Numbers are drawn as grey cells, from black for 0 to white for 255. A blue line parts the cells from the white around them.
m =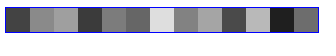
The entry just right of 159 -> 59
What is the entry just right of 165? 74
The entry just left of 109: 31
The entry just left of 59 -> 159

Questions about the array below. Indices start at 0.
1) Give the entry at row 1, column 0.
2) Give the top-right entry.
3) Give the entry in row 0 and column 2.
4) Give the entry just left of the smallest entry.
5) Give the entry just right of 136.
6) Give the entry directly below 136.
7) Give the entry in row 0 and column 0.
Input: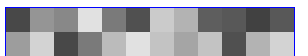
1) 157
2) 88
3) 136
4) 88
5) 225
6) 72
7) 72

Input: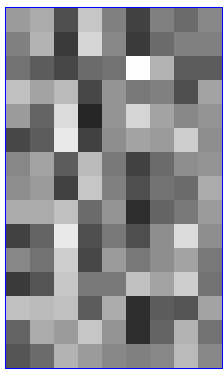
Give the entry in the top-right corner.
135
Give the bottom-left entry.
84
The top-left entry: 155
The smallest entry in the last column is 92
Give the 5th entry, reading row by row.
128
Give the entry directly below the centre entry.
148
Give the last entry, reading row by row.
135
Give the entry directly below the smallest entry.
65
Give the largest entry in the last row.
186
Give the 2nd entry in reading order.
171
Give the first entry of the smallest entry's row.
155
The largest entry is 254
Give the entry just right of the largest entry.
179
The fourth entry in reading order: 198
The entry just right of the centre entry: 78
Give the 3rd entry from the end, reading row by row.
135
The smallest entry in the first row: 65
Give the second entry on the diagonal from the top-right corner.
128
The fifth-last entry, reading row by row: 135
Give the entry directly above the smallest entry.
71
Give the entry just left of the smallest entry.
219
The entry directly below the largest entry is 120
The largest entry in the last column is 171
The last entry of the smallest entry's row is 148
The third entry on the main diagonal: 71
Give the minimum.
38
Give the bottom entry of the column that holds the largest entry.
128
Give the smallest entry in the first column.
58
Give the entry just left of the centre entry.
198
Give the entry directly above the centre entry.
120

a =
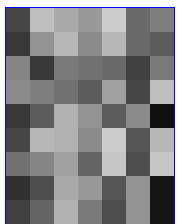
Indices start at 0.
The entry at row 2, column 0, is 133
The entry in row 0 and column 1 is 191
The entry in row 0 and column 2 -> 169
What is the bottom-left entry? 64
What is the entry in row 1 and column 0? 56
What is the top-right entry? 127
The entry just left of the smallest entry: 139
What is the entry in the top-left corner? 70
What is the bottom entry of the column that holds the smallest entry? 21
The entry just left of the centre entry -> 177
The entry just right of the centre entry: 92
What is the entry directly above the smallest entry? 191
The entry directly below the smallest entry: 183

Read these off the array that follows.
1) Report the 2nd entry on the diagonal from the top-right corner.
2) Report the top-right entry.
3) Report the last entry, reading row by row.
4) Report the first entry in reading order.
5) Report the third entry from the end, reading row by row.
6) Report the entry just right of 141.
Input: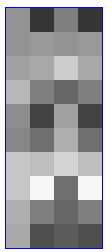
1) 147
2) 53
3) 78
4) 147
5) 78
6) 66

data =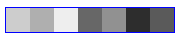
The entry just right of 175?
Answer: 238
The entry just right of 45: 90

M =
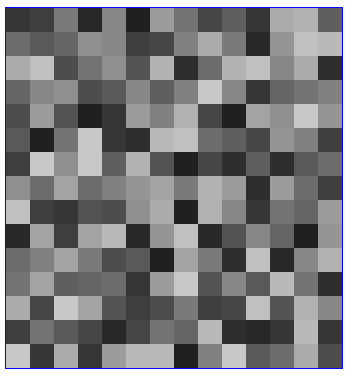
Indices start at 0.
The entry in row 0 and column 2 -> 122
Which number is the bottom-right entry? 77
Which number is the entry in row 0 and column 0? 54
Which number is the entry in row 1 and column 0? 108
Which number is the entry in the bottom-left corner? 200
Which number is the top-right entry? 95
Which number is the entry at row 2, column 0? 171
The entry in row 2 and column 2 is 77
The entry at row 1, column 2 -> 101
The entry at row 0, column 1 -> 62

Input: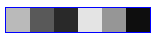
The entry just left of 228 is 41
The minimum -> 14
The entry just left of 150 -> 228

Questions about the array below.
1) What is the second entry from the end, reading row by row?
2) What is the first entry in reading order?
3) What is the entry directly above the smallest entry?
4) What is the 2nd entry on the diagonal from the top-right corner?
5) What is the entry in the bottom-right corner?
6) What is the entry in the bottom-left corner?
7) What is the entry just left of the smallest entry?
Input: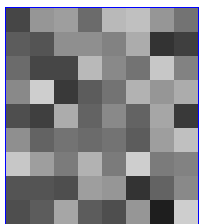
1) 30
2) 70
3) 99
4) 51
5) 206
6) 78
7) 150

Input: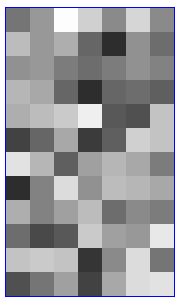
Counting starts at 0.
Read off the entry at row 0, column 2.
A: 253
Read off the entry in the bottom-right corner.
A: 226
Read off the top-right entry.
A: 138
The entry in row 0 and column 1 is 152
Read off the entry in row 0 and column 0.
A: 117
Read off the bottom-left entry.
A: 80
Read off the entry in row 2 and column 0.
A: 145
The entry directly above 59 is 239
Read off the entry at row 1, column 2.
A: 174
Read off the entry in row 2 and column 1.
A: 152
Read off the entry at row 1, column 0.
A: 188

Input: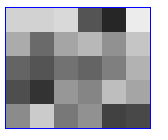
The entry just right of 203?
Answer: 120
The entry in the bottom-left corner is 139
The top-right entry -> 236
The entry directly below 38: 145
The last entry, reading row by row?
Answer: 72
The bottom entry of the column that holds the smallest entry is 65
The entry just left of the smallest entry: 84
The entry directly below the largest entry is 197
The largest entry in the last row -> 203
